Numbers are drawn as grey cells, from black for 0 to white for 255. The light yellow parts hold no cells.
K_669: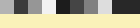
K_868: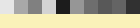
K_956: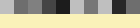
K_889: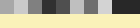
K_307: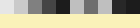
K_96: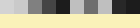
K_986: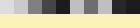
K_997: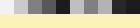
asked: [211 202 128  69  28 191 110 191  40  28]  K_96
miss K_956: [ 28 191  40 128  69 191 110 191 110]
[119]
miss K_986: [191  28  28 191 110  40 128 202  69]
[221]
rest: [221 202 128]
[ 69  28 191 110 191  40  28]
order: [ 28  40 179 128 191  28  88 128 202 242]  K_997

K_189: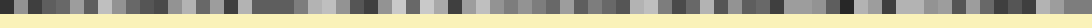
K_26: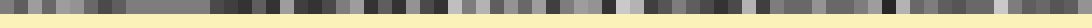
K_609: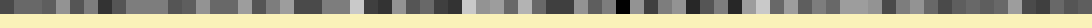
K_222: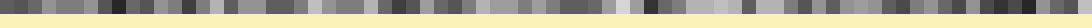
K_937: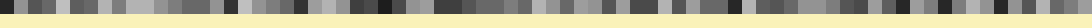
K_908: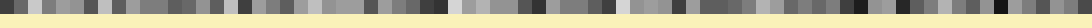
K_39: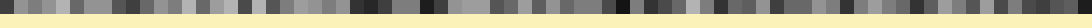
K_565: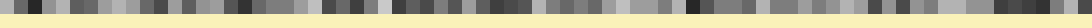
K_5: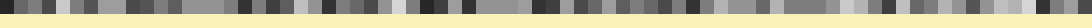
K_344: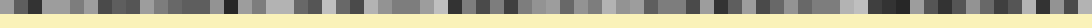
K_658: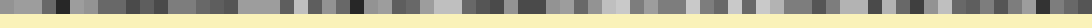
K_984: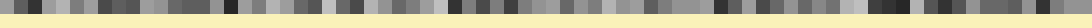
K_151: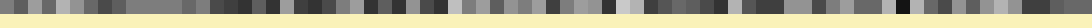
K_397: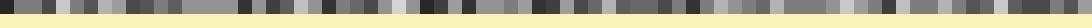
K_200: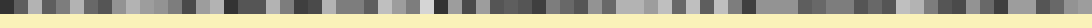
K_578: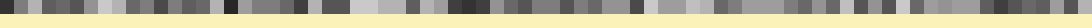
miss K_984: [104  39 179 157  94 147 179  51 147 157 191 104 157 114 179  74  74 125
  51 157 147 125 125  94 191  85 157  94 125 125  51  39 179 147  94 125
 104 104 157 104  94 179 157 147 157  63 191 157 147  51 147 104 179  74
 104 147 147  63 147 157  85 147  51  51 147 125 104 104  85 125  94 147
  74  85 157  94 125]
[135]
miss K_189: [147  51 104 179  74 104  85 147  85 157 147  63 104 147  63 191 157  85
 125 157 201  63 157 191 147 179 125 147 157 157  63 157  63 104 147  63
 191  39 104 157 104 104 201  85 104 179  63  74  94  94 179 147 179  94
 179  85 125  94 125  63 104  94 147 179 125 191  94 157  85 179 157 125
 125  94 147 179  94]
[169]
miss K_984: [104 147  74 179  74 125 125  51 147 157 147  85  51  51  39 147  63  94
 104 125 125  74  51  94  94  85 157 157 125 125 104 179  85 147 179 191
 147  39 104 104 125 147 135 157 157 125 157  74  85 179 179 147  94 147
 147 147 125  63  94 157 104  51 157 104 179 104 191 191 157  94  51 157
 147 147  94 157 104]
[114]

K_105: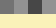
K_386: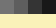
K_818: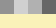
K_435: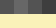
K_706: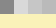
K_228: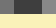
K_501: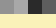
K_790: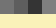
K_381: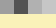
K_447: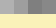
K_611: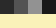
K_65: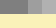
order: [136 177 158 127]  K_447
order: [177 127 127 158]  K_65
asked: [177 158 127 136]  K_447
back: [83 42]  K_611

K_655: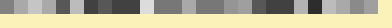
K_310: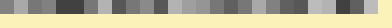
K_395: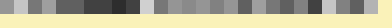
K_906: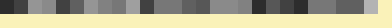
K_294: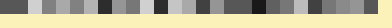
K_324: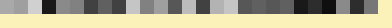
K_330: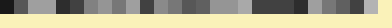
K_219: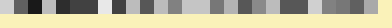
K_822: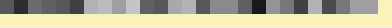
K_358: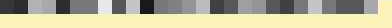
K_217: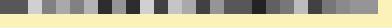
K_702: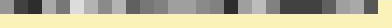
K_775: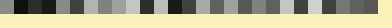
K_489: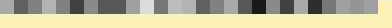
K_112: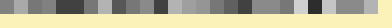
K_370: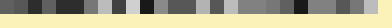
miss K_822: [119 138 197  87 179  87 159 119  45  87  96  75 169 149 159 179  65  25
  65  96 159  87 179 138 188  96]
[107]
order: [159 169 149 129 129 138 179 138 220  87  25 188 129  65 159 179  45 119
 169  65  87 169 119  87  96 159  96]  K_489
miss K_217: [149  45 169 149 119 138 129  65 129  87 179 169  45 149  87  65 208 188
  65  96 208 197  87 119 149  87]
[35]
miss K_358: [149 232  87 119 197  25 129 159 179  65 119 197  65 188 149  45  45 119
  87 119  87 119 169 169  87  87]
[55]
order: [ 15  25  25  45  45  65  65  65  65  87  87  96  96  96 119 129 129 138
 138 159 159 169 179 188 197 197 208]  K_775
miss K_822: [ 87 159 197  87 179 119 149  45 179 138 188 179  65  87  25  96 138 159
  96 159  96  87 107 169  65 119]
[75]

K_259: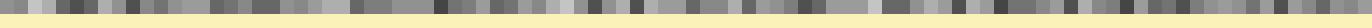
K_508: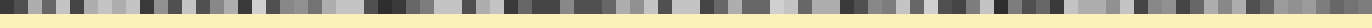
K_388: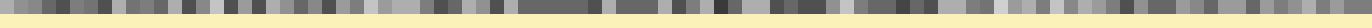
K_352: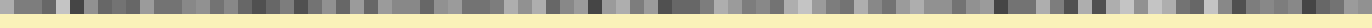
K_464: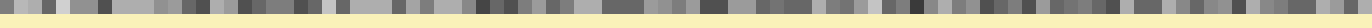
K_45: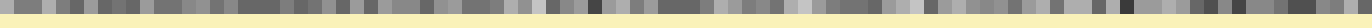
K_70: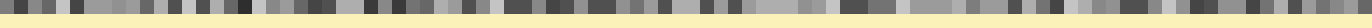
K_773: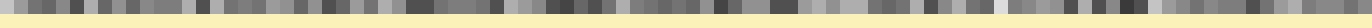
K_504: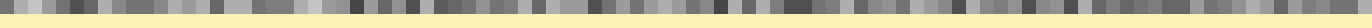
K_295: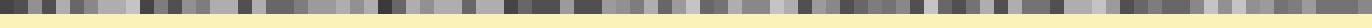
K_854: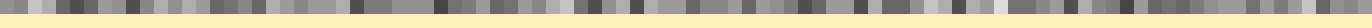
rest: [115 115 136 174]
[155 174 103 174 174 115 125 125 174 196 155 145  69 155 103 145  80 174
  92 103 115 145 115 125 174 103 174 155 155  80 115 155 115 155 174 155
 115 136  69 174 103 174 125  80  80 115 125 174 103 136 145 115 174 155
 136  80 174 136 125 145  80 136 145  80 174 103 125 103 115 125 103 103
 155 115 125 145 174 155 103 155 125 136 115 115 174]
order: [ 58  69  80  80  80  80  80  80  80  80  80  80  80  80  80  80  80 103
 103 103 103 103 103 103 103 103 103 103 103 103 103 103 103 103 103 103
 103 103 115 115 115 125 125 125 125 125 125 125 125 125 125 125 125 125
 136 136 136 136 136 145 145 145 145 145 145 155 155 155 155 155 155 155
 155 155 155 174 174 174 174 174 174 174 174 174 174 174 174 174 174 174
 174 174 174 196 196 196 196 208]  K_388
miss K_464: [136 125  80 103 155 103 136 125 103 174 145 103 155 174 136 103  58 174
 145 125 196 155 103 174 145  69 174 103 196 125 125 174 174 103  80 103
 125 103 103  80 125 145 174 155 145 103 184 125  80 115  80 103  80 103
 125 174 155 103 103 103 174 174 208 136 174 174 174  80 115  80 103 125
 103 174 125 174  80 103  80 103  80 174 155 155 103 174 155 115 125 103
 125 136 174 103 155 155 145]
[164]
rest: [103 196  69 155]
[155 145 155 103 174  80 196  80 174 103  46 196 136 155 103  69  80 174
 174  58 136  58 115 103 174 155  80 136 196  80  80 136  69  80 145  80
  80 145 115 155  80 174 174  80 155  80 155 174 174 174 145 155 196  80
  80 115 115 196 155 155 155 174 125 155 155  80 174 115  69 196 174 136
 145  80  80 136 196 145  69  80 145 145  69 115 174  80 155 115 136 155
 103]
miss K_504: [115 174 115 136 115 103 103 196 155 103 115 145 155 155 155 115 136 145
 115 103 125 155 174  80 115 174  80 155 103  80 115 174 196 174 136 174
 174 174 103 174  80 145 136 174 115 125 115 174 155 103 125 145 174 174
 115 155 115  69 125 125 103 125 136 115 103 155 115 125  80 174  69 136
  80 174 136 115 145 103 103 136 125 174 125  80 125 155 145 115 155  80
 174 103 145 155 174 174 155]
[92]
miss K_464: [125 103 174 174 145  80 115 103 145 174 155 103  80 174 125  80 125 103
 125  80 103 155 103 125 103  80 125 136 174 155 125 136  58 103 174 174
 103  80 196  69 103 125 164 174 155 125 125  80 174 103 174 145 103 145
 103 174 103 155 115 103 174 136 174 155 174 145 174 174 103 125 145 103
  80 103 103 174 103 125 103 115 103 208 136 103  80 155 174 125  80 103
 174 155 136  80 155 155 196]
[184]

